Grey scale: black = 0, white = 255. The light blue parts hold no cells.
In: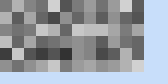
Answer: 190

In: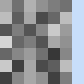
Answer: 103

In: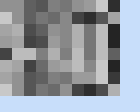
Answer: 176

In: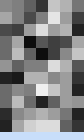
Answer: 107

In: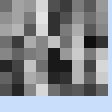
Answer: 37
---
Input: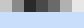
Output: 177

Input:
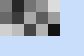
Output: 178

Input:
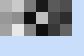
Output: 56

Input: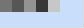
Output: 55

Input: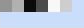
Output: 248

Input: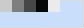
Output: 7

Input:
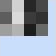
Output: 29
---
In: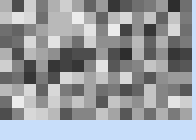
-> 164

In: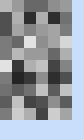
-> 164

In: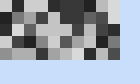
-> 76

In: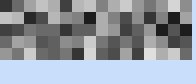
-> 106

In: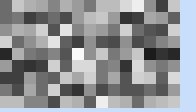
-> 199
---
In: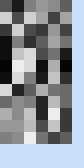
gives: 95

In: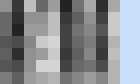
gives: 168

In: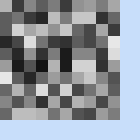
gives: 167

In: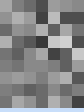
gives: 137

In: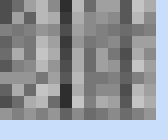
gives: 172
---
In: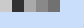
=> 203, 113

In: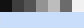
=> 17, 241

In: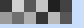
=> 54, 87

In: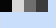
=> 5, 59

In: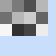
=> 162, 236

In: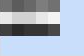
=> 113, 72

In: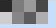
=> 41, 174

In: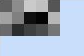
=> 96, 117
